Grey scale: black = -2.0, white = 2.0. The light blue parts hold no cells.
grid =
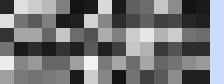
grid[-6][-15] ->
-1.4
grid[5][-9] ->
1.2
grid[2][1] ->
0.6
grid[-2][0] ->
1.7
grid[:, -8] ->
[1.4, 0.1, 0.7, -1.5, -0.1, 0.1]
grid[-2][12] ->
-0.2
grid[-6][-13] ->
1.2
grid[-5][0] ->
1.5
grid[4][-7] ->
0.6
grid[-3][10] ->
0.8
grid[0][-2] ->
-1.7
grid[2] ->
[-1.2, 0.6, 0.6, -0.4, 1.1, -0.3, -0.7, 0.7, 0.0, 1.2, 1.6, 0.8, 1.2, -0.2, -0.3]
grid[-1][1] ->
-0.1
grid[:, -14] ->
[1.5, -0.2, 0.6, -1.6, 0.1, -0.1]
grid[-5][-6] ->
-0.9
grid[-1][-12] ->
-0.1
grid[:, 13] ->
[-1.7, -1.4, -0.2, -1.3, 0.2, -1.5]
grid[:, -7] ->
[-1.6, -1.3, 0.0, -1.0, 0.6, -1.7]
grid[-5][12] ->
-0.9
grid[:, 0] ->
[-1.4, 1.5, -1.2, -0.2, 1.7, 0.5]
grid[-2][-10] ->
0.5
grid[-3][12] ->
-0.7
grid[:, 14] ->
[-1.6, -1.5, -0.3, -1.3, 0.4, -1.5]
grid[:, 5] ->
[-1.7, -1.5, -0.3, -1.5, 0.5, -1.6]
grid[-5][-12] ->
0.0
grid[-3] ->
[-0.2, -1.6, -1.3, -1.6, -1.2, -1.5, -0.6, -1.5, -1.0, 1.1, 0.8, -1.1, -0.7, -1.3, -1.3]

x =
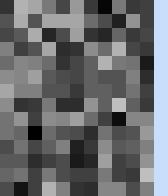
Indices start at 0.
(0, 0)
-1.2
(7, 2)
-1.1
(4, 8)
-0.1
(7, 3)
-0.1
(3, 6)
0.2
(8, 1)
0.3
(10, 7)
0.2
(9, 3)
-0.3
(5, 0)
0.2
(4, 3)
-0.3
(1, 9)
0.3
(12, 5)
-1.0
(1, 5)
0.6
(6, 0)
0.6
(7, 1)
-1.2
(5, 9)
0.0
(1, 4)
0.6
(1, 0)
-0.7
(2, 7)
-1.4
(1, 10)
-1.0
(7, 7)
-0.5
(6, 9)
-0.2
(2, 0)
-0.9
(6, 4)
-0.7
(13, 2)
-1.0
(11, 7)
0.5
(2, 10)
-0.9
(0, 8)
-0.1
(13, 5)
-1.2
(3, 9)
-0.9
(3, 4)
-1.3
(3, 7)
-0.3
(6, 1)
0.0
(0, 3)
-0.1
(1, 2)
-0.7
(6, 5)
-1.1
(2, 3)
-1.4
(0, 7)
-1.9

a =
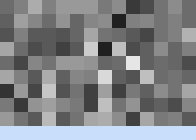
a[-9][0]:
-0.3
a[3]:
[0.6, -0.3, -0.8, -0.6, -1.0, -0.6, 1.2, -1.5, 1.0, -0.8, -0.5, 0.2, -0.4, 0.0]
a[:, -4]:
[-0.8, 0.1, -0.9, -0.5, -0.5, 1.0, -0.5, -0.7, 0.6]
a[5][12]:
-0.2
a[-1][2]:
-0.6
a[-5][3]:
-0.2
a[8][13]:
-0.6
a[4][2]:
0.1
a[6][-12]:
-0.9
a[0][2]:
0.7
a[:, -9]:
[0.4, -0.4, -0.4, -0.6, 0.4, 0.1, -0.2, -0.1, -0.2]
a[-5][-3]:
-0.3
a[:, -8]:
[0.4, 0.1, 0.6, 1.2, 0.3, 0.0, -1.0, -1.0, 0.6]
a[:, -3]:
[-0.2, -0.2, -0.2, 0.2, -0.3, -0.3, 0.2, -0.5, -0.1]
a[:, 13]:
[-0.3, -0.3, 0.8, 0.0, -0.8, -0.4, 0.6, 0.1, -0.6]
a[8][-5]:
-1.0
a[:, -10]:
[0.4, 0.3, -0.7, -1.0, 0.4, -0.5, -0.7, 0.1, -0.6]
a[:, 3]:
[0.0, -0.3, -0.6, -0.6, -0.2, 0.7, 1.1, 0.5, 0.9]
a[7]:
[-0.1, -1.1, 0.3, 0.5, 0.1, -0.1, -1.0, 1.0, -0.2, 0.3, -0.7, -0.5, -0.8, 0.1]
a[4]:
[-0.3, -0.9, 0.1, -0.2, 0.4, 0.4, 0.3, -0.4, -0.3, 1.6, -0.5, -0.3, -0.4, -0.8]
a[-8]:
[-0.5, 0.5, 0.1, -0.3, 0.3, -0.4, 0.1, 0.2, -1.5, 0.0, 0.1, -0.2, 0.0, -0.3]
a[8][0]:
0.4
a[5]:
[0.6, 0.0, -0.6, 0.7, -0.5, 0.1, 0.0, 1.4, -0.5, -0.7, 1.0, -0.3, -0.2, -0.4]
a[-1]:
[0.4, -0.2, -0.6, 0.9, -0.6, -0.2, 0.6, 0.7, 0.2, -1.0, 0.6, -0.1, 0.0, -0.6]
